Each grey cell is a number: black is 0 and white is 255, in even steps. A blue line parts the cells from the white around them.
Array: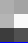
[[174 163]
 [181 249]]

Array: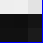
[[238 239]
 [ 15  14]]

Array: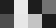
[[ 31 234]
 [ 78 231]]

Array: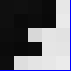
[[15 16]
 [15 10]]

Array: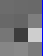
[[108 106]
 [104 101]]

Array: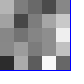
[[181 125]
 [162  71]]
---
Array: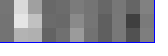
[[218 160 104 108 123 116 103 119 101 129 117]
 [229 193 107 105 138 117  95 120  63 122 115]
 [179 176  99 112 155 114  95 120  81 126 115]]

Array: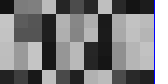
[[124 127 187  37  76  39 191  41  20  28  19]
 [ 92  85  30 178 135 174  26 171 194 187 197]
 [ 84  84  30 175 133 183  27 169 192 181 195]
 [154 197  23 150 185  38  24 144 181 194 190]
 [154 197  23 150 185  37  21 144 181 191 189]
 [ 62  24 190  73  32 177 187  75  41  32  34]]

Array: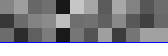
[[158 103 112  24 198 165  90 168 130  86 108 133]
 [107 131 139 190 110 113  96 137  88  64 104  56]
 [ 44  95 124  25 118  84 159  60 117 161 160 108]]

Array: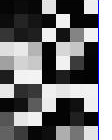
[[ 11   7 226   4   4 238   5]
 [ 35  20   8 241   4   4  12]
 [ 24  31 241  18 132 242  53]
 [233 180   4 214 198   7 222]
 [211 200   3 241  59   4 160]
 [242 243   4  29   4   3  29]
 [ 45  56 239 229 240 241 231]
 [ 17  92 236   4  15 239   5]
 [229 241   4   4  32   4  85]
 [ 59   6  14 174 117 228  98]]

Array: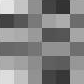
[[195 143  67  51 164 227]
 [ 87 120 161 172 108  67]
 [171 153  82  85 166 176]
 [107 117 146 146 111 104]
 [160 141  95  92 150 170]
 [193 146  68  55 166 220]]

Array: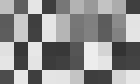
[[ 95 229  62 119 179 153 195 172  63 192]
 [203  63 229 181 119 128  92 139 227  91]
 [203  65 229 181 117 129  93 130 228  93]
 [ 56 231  57  56  85 237 212  51  64 224]
 [ 62 228  60  64  82 237 229  64  67 229]
 [230  62 228 227 196  62  64 211 230  76]]

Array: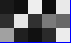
[[ 16 238  13 233  26]
 [229  49 122 103  46]
 [ 32  17  42 236 161]]

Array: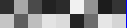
[[168  74  34  43 241 146  28  52  46]
 [ 94 190 227 219  36 108 230 213 197]]
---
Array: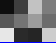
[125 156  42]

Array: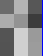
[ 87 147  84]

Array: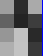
[170  36 150]

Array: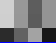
[148  91  98]

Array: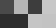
[199 197]

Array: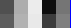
[117  60]
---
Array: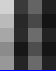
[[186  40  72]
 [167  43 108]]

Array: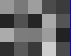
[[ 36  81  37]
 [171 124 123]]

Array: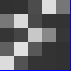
[[120 218  73]
 [ 53  69 200]]

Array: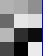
[[105 229 221]
 [184  46  12]]

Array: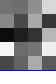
[[136  73 169]
 [ 13  31  51]]

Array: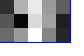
[[ 86   7 217]
 [106 155 254]]

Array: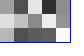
[[223 191 137]
 [183  80  91]]

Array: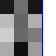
[[187 100 175]
 [206 104 123]]
